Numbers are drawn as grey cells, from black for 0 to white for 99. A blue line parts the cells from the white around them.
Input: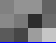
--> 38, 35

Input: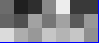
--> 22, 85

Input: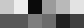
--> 88, 34

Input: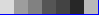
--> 72, 85

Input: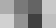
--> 78, 81

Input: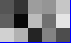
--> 77, 81

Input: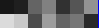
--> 57, 85
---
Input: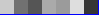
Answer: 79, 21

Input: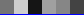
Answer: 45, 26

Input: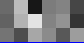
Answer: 41, 61

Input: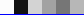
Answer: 98, 71

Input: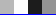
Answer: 71, 57

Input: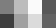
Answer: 49, 38
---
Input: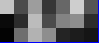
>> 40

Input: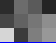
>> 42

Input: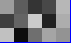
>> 20

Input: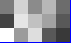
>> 54

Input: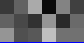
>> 4

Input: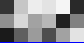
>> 88

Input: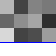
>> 26

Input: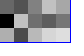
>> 50

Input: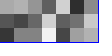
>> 81
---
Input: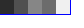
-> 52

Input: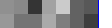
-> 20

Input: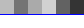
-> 66

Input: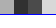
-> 29

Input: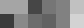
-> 27

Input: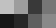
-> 22
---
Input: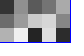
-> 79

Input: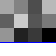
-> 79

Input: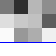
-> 78

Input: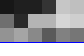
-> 70

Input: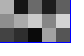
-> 79

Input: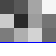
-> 16

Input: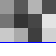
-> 20
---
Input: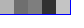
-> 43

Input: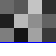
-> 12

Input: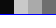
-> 43

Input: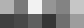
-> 25

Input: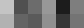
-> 21

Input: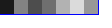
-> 30

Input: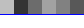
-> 34

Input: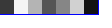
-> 22

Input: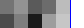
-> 29

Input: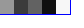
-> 23
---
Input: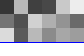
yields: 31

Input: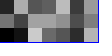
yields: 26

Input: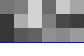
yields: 67

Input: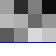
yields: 68

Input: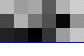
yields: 69

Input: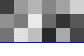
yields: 48

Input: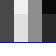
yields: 87
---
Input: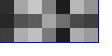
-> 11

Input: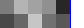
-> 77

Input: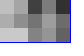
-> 51

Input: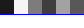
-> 24

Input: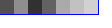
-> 66

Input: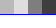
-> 86

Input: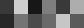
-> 41

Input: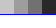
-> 61
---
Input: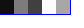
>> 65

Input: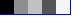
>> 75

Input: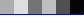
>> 74

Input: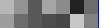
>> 71

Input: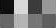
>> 70

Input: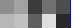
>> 75
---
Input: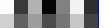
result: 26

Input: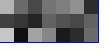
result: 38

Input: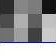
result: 75

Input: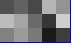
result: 80

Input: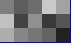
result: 33

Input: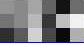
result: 93

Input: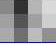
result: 80

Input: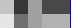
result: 69

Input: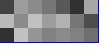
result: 30
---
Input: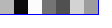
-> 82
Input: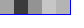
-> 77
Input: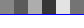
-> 88
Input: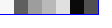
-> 4
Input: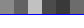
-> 22
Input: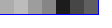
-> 27
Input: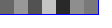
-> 55
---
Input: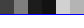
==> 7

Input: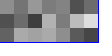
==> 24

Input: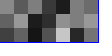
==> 8

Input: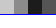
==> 11

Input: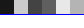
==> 9

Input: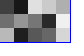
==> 9
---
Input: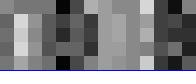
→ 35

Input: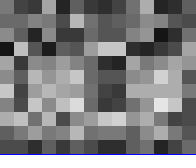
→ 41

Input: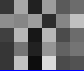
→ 32

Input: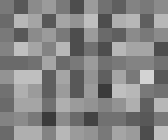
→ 74

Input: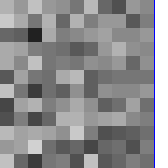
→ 43

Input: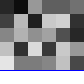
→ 28

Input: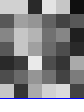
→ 26
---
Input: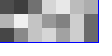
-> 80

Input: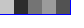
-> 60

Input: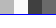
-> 25

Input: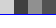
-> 56

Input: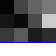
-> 11

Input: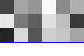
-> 77
